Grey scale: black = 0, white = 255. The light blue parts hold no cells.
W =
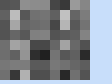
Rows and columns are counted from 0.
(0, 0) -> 83
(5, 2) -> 148
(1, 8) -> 124
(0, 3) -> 140
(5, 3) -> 46
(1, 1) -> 188
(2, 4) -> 111
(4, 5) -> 102
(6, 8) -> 93
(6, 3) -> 90
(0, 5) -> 70
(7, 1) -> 55
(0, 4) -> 139
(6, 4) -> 90
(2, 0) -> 84
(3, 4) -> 130
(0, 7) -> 154
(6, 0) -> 119
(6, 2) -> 124
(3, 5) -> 83
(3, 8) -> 131

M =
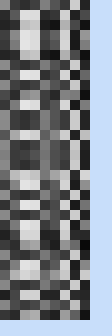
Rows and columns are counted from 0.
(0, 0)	143
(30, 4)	122
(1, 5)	54
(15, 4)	115
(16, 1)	59
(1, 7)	33
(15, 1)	58
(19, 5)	85
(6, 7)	204
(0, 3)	63
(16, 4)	123
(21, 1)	58
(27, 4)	108
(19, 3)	63
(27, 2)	213
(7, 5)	67
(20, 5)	73
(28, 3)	63
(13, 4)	95
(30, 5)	87
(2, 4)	28
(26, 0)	59
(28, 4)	121
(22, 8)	127
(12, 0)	138
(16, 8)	31
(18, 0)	60
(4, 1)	122
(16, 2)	47
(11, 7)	203
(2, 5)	19
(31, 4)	46
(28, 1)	58
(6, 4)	124
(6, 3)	65
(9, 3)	150
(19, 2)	46

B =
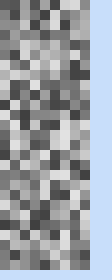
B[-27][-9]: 89
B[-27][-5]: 163
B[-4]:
[218, 176, 79, 206, 142, 72, 224, 95, 179]
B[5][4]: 191
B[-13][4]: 96
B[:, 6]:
[209, 116, 66, 119, 130, 159, 147, 112, 121, 155, 79, 187, 221, 226, 223, 130, 177, 224, 147, 69, 171, 182, 138, 224, 219, 158, 208]
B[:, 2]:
[159, 164, 197, 128, 207, 213, 100, 191, 100, 135, 109, 64, 70, 163, 180, 102, 209, 106, 158, 176, 90, 215, 163, 79, 175, 143, 145]
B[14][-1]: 180
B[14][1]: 224
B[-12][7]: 168
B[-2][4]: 139
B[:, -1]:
[138, 172, 178, 175, 107, 120, 151, 72, 200, 155, 100, 121, 218, 154, 180, 202, 117, 65, 200, 149, 97, 217, 203, 179, 133, 77, 110]
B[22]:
[64, 89, 163, 64, 101, 110, 138, 109, 203]
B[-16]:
[221, 104, 64, 133, 134, 139, 187, 66, 121]
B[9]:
[179, 75, 135, 73, 159, 75, 155, 113, 155]
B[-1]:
[128, 163, 145, 113, 72, 143, 208, 129, 110]
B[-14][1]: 194
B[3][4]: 82
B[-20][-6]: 166
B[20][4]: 81
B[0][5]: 70
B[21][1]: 172
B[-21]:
[214, 136, 100, 220, 173, 220, 147, 68, 151]
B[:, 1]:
[85, 73, 138, 157, 144, 72, 136, 211, 82, 75, 216, 104, 224, 194, 224, 168, 99, 127, 176, 89, 154, 172, 89, 176, 186, 70, 163]
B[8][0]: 211
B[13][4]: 117
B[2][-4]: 218
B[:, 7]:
[217, 142, 156, 186, 84, 215, 68, 68, 117, 113, 135, 66, 175, 181, 105, 168, 70, 113, 171, 226, 208, 91, 109, 95, 133, 113, 129]

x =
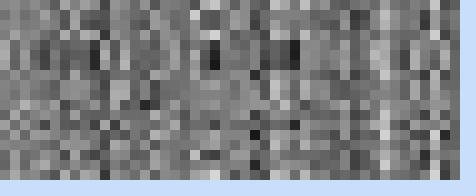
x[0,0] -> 135
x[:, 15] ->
[85, 153, 153, 97, 85, 100, 93, 161, 70, 78, 66, 172, 104, 176, 85, 157, 161, 93]
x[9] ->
[129, 114, 137, 115, 107, 97, 137, 143, 134, 94, 79, 173, 171, 90, 128, 78, 105, 108, 120, 125, 129, 130, 126, 114, 137, 147, 84, 185, 134, 97, 167, 131, 140, 94, 88, 96, 106, 128, 130, 122, 96, 164, 99, 157, 126, 110]
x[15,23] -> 150
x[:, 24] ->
[138, 138, 140, 109, 98, 109, 106, 138, 140, 137, 138, 151, 103, 132, 138, 153, 127, 124]
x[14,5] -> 97
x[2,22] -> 116
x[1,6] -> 87
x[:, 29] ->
[118, 128, 111, 107, 32, 29, 43, 118, 101, 97, 121, 111, 39, 131, 97, 104, 138, 107]
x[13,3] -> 153
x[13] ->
[114, 155, 104, 153, 149, 131, 113, 143, 114, 122, 79, 101, 82, 117, 95, 176, 156, 125, 108, 135, 138, 164, 131, 131, 132, 23, 108, 164, 153, 131, 147, 105, 99, 75, 147, 75, 100, 92, 209, 138, 122, 76, 67, 204, 41, 97]
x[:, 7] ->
[128, 156, 163, 108, 103, 91, 108, 161, 141, 143, 103, 156, 86, 143, 143, 161, 138, 108]
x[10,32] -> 119
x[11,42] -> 64
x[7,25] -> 45
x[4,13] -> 105
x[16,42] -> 67
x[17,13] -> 108
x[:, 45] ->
[93, 120, 116, 104, 91, 101, 102, 101, 103, 110, 112, 112, 96, 97, 99, 121, 108, 106]
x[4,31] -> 137
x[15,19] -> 189
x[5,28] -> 77
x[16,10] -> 79
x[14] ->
[135, 127, 131, 122, 110, 97, 150, 143, 145, 115, 72, 167, 149, 104, 142, 85, 120, 114, 118, 120, 147, 158, 126, 106, 138, 125, 80, 185, 143, 97, 173, 131, 141, 96, 88, 106, 117, 118, 148, 113, 94, 144, 105, 173, 100, 99]
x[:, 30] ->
[190, 124, 122, 185, 136, 142, 139, 133, 173, 167, 79, 119, 150, 147, 173, 107, 133, 182]
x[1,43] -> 153
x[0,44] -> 74
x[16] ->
[100, 153, 102, 148, 168, 124, 110, 138, 116, 129, 79, 123, 99, 124, 109, 161, 140, 112, 106, 123, 129, 141, 121, 129, 127, 38, 108, 126, 147, 138, 133, 87, 101, 103, 129, 65, 89, 102, 202, 138, 123, 88, 67, 187, 71, 108]
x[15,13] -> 92
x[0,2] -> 125
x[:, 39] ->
[114, 143, 139, 110, 119, 105, 107, 142, 123, 122, 136, 142, 100, 138, 113, 145, 138, 114]
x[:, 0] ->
[135, 114, 133, 125, 164, 172, 160, 118, 131, 129, 125, 100, 158, 114, 135, 104, 100, 131]
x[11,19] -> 130

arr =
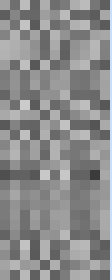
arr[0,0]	162
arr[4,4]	104
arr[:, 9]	[118, 92, 111, 162, 183, 181, 109, 134, 139, 105, 110, 177, 85, 112, 159, 175, 111, 59, 125, 147, 139, 144, 136, 97, 114, 100, 175, 105]
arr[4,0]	180
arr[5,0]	178
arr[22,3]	152
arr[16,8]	110
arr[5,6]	96
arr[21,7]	115
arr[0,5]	110
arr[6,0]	158
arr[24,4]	178
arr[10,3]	91
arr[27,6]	124
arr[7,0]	122
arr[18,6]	163
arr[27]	[155, 104, 185, 96, 181, 97, 124, 172, 178, 105, 96]
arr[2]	[160, 115, 195, 90, 179, 108, 123, 177, 185, 111, 91]
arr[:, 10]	[94, 167, 91, 167, 129, 128, 92, 165, 162, 163, 87, 136, 170, 96, 163, 149, 160, 168, 152, 151, 157, 170, 169, 166, 93, 102, 148, 96]
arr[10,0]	155
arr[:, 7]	[174, 102, 177, 117, 146, 149, 172, 118, 119, 106, 173, 137, 103, 175, 119, 119, 115, 98, 120, 118, 123, 115, 121, 105, 179, 171, 129, 172]
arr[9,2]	112
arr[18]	[119, 150, 123, 125, 136, 144, 163, 120, 114, 125, 152]
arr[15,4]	104
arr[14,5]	177
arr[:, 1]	[111, 134, 115, 178, 175, 173, 107, 147, 147, 143, 111, 183, 131, 105, 174, 180, 145, 97, 150, 166, 147, 150, 146, 138, 112, 105, 182, 104]
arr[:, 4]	[174, 158, 179, 105, 104, 108, 181, 130, 127, 145, 175, 102, 166, 176, 114, 104, 143, 200, 136, 126, 135, 127, 124, 149, 178, 178, 99, 181]
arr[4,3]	144
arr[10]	[155, 111, 203, 91, 175, 105, 123, 173, 190, 110, 87]
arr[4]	[180, 175, 166, 144, 104, 171, 99, 146, 157, 183, 129]
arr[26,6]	113
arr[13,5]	105

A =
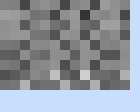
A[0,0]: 129
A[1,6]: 143
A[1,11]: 145
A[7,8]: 206
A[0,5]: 134
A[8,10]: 94
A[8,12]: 111
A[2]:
[144, 148, 90, 131, 145, 114, 99, 150, 109, 99, 159, 159, 119]
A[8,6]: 174
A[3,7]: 143
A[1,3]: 115
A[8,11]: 104
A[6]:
[122, 117, 83, 132, 137, 146, 78, 122, 145, 77, 138, 136, 143]
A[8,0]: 114
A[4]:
[119, 117, 87, 137, 136, 145, 85, 128, 147, 82, 133, 130, 143]
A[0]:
[129, 128, 70, 135, 143, 134, 71, 132, 141, 72, 155, 144, 131]
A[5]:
[94, 92, 141, 115, 105, 142, 142, 94, 145, 141, 84, 84, 140]
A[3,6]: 146
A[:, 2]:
[70, 142, 90, 150, 87, 141, 83, 108, 178]
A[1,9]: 139
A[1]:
[159, 156, 142, 115, 119, 70, 143, 153, 51, 139, 134, 145, 72]
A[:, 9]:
[72, 139, 99, 148, 82, 141, 77, 109, 175]
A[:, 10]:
[155, 134, 159, 129, 133, 84, 138, 107, 94]
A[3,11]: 139
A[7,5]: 191

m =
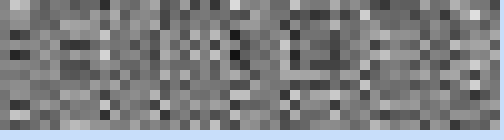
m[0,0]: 130
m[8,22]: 116
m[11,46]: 146
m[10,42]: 109
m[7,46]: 109
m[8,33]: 110
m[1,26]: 133
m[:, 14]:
[141, 137, 133, 107, 125, 103, 128, 117, 131, 128, 104, 143, 114]
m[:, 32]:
[120, 61, 128, 113, 90, 118, 67, 150, 68, 168, 128, 109, 141]
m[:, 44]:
[117, 57, 118, 117, 98, 125, 69, 162, 66, 162, 137, 100, 136]
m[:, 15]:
[166, 129, 167, 78, 89, 66, 90, 101, 122, 179, 65, 180, 132]
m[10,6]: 99
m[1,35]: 97
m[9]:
[114, 146, 142, 118, 118, 99, 167, 153, 165, 115, 65, 125, 131, 141, 128, 179, 89, 131, 146, 111, 110, 128, 91, 191, 190, 127, 123, 127, 53, 200, 121, 166, 168, 201, 154, 133, 69, 143, 95, 107, 120, 142, 121, 145, 162, 110, 98, 53, 83, 120]
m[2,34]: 116
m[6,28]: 178
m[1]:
[135, 152, 155, 106, 96, 112, 121, 117, 103, 154, 121, 170, 89, 132, 137, 129, 71, 110, 76, 118, 121, 108, 113, 85, 76, 165, 133, 114, 116, 68, 84, 51, 61, 114, 63, 97, 206, 104, 106, 103, 107, 69, 105, 110, 57, 119, 164, 222, 131, 110]
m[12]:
[112, 78, 94, 108, 139, 97, 165, 186, 175, 147, 148, 126, 124, 161, 114, 132, 113, 145, 92, 173, 110, 191, 100, 72, 149, 141, 108, 137, 78, 95, 102, 135, 141, 139, 131, 105, 118, 182, 156, 124, 141, 148, 72, 149, 136, 55, 96, 105, 94, 163]
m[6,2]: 132
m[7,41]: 145
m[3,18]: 84
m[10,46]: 102
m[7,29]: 168
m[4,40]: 108
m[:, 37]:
[75, 104, 148, 163, 63, 167, 80, 99, 112, 143, 144, 94, 182]
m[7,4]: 137
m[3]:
[118, 53, 73, 120, 148, 123, 122, 154, 137, 144, 197, 108, 123, 140, 107, 78, 155, 140, 84, 176, 122, 184, 130, 26, 98, 122, 105, 134, 142, 43, 114, 114, 113, 72, 117, 101, 140, 163, 183, 143, 145, 142, 83, 132, 117, 73, 106, 142, 129, 167]
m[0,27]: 105
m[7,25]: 78
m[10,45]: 102
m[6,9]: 130
